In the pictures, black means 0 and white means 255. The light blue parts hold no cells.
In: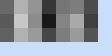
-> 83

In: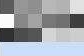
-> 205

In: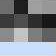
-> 96

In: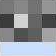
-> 163

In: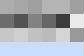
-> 153

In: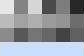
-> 96

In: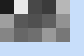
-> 119

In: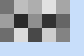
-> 131
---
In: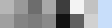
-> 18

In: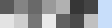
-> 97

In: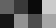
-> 147

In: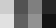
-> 96

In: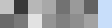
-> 128

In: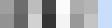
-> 244

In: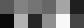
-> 143

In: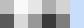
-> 153

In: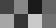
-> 53
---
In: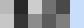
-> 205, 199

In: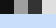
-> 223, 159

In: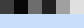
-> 224, 160

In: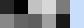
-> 215, 194

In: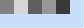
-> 214, 151

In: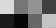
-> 218, 197
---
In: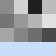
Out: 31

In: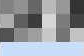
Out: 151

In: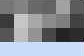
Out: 161

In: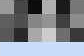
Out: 26

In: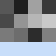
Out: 161

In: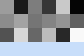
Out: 201

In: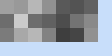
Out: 83

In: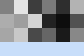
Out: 46
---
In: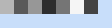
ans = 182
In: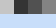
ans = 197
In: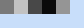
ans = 121
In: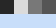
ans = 39
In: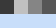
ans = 57
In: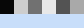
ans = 7
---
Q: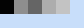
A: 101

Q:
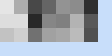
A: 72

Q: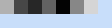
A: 39

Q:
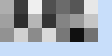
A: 239

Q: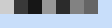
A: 22

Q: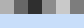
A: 47

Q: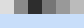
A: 45
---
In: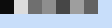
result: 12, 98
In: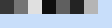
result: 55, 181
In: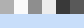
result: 176, 89
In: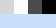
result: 214, 2
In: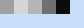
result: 160, 11
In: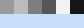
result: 154, 22
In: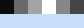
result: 11, 69
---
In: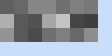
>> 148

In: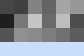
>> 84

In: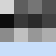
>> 139

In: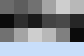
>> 113

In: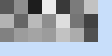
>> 129

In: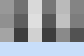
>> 164

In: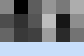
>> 101
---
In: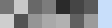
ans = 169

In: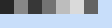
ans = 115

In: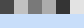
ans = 121

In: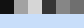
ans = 214

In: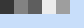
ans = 130

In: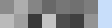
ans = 195
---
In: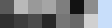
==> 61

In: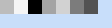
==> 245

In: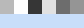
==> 254

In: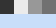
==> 235

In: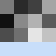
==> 111

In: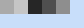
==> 197

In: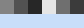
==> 82

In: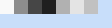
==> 141
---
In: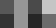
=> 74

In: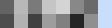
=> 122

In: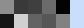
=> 63

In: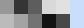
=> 93

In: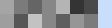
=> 101

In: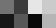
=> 230
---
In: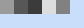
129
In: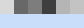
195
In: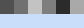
169
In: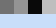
190
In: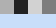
125
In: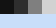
210
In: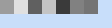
116
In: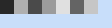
198
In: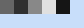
21
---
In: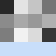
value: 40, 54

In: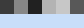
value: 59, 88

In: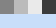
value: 131, 59

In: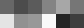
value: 103, 62

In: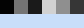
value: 3, 54

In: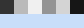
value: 51, 22

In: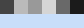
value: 68, 27
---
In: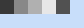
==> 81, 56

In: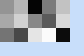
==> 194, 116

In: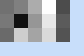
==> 76, 106

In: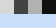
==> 16, 215

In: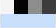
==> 60, 244

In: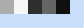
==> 16, 172
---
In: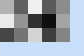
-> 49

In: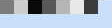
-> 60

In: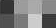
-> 60

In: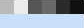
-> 42

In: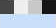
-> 70

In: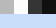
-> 53

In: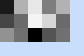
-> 26

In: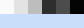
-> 46
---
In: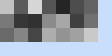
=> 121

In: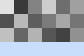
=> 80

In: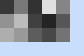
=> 146

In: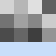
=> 115

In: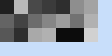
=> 100

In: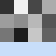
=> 157

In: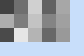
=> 173

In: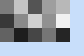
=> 56
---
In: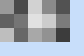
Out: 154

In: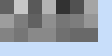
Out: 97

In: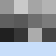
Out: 150

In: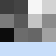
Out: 61

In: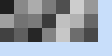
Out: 31

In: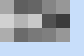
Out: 167

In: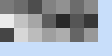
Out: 122
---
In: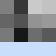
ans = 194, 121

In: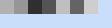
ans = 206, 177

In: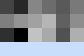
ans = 121, 47

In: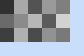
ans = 127, 62

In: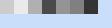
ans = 52, 204

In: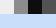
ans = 82, 238

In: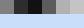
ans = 196, 127

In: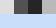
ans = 185, 222
